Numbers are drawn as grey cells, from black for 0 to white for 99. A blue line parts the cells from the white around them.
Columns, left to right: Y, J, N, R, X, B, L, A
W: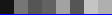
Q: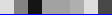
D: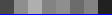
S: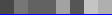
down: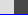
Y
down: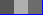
B
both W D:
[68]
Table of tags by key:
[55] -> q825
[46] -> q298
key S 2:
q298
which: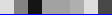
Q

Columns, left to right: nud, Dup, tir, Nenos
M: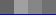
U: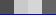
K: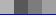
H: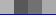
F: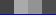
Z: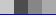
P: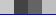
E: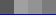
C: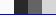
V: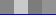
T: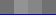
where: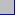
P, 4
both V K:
[48]
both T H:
[44]

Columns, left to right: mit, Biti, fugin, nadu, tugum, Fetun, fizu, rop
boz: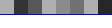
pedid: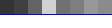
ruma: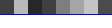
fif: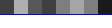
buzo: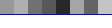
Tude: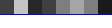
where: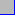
ruma, 2
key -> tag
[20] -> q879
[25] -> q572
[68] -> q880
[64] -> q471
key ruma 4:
q572
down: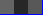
fugin

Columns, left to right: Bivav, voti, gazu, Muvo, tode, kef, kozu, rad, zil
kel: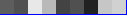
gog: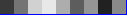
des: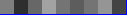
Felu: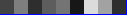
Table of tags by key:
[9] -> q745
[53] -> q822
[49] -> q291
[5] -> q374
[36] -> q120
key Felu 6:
q745
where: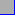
gog, 5
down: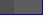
kef
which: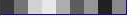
gog
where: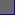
des, 3
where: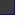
gog, 1

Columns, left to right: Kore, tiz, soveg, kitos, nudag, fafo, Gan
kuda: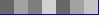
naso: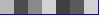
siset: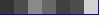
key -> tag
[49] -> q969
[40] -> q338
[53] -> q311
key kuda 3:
q969
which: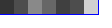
siset
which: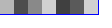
naso
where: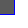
naso, 6
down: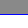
soveg
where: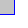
kuda, 7

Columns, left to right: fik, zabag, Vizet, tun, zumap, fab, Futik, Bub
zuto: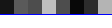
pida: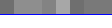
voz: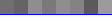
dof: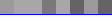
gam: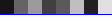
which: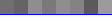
voz
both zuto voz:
[35]

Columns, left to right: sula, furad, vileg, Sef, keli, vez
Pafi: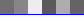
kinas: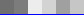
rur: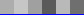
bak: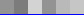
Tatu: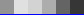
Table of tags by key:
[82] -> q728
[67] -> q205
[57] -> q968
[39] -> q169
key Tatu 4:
q205
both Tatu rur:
[67]
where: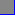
Pafi, 2
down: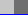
vez
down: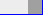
vileg
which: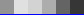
Tatu

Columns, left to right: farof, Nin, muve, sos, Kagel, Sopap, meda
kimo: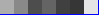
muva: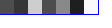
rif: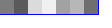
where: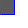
rif, 2
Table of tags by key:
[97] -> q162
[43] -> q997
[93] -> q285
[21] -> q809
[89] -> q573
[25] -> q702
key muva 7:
q162
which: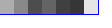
kimo
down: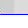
muve

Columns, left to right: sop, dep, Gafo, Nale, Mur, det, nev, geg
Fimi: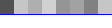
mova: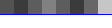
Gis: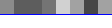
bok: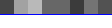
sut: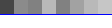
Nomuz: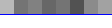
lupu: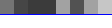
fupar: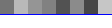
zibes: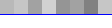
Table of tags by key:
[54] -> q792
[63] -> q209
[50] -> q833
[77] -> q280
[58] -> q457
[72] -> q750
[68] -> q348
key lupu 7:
q209
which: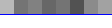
Nomuz
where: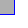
Fimi, 3

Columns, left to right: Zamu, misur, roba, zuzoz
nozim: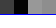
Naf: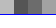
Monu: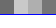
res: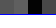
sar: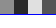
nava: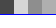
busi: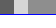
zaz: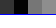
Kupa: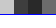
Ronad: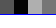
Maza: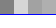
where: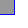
nozim, 3
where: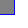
Maza, 1
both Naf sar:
[33]
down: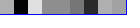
roba
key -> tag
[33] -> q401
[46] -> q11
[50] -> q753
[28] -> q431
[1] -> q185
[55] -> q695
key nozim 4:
q695

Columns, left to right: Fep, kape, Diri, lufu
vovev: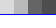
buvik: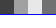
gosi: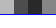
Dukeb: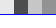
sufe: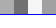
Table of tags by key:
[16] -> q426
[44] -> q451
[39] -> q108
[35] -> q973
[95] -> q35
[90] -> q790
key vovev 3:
q108
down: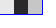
Diri
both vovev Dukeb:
[30]
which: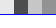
Dukeb
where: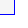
sufe, 3

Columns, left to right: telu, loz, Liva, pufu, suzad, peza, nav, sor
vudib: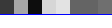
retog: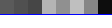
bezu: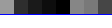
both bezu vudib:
[5]
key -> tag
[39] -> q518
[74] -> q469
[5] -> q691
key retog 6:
q469
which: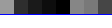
bezu

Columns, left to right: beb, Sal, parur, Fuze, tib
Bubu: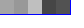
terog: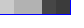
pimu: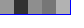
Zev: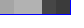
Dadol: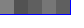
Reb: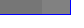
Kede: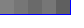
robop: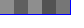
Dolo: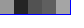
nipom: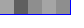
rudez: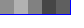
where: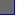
Kede, 3
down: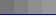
beb
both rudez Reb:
[50]

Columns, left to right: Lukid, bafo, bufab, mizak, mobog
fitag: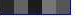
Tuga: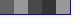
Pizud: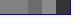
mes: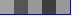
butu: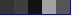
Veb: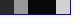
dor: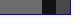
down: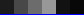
bufab
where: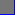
fitag, 4
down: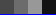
bufab
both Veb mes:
[59]
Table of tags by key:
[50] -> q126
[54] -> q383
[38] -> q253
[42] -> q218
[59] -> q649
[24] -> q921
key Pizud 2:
q126
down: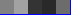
Lukid

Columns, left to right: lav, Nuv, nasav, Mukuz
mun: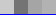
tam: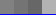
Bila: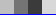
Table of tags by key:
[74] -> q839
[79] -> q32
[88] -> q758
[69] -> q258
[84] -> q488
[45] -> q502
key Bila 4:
q488
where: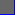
tam, 3
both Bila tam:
[45]
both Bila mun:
[45]

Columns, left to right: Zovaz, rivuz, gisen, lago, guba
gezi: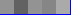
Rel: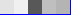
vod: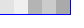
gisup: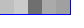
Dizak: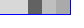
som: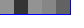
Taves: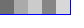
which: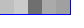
gisup
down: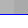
guba
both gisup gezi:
[66]
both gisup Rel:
[74]

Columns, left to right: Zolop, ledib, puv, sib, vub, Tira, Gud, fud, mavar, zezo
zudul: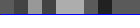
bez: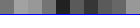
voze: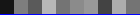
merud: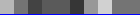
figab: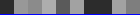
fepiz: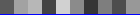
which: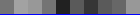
bez
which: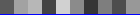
fepiz
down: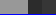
Gud
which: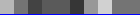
merud
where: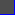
fepiz, 9
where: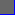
bez, 9
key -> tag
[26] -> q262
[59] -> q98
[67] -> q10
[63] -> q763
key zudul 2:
q262

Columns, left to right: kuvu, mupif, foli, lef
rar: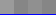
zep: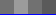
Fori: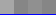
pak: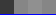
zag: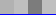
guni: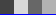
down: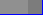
foli
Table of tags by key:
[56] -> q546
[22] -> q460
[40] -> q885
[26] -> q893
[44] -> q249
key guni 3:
q885
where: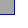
Fori, 1
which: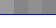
rar

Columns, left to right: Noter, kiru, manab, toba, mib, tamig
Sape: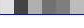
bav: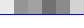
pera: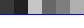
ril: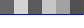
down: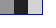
kiru
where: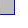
Sape, 6
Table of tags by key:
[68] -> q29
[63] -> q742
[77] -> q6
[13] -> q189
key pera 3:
q6
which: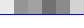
bav

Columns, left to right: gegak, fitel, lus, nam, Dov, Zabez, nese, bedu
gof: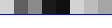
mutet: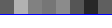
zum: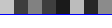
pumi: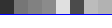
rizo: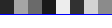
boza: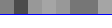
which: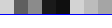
gof
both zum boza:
[50]
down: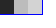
nese
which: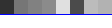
pumi
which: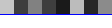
zum
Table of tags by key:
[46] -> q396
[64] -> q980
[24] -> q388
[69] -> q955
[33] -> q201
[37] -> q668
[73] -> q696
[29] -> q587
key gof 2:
q668

